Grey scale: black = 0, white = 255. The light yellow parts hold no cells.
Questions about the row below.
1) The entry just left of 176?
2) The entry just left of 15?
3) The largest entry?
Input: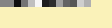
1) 206
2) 132
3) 246

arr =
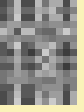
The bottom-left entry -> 75
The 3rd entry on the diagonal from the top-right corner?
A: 171
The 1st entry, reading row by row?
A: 75
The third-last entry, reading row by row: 157
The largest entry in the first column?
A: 187
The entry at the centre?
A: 104
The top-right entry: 171
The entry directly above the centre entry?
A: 157
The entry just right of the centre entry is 202
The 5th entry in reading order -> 75
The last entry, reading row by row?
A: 171
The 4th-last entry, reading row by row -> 202
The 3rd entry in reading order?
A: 187
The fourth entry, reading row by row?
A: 75
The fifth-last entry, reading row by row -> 143
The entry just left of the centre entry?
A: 60

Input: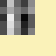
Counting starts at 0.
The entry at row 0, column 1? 194
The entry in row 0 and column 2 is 102
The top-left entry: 62
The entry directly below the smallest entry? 33
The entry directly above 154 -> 139
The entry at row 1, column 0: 102
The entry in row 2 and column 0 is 47
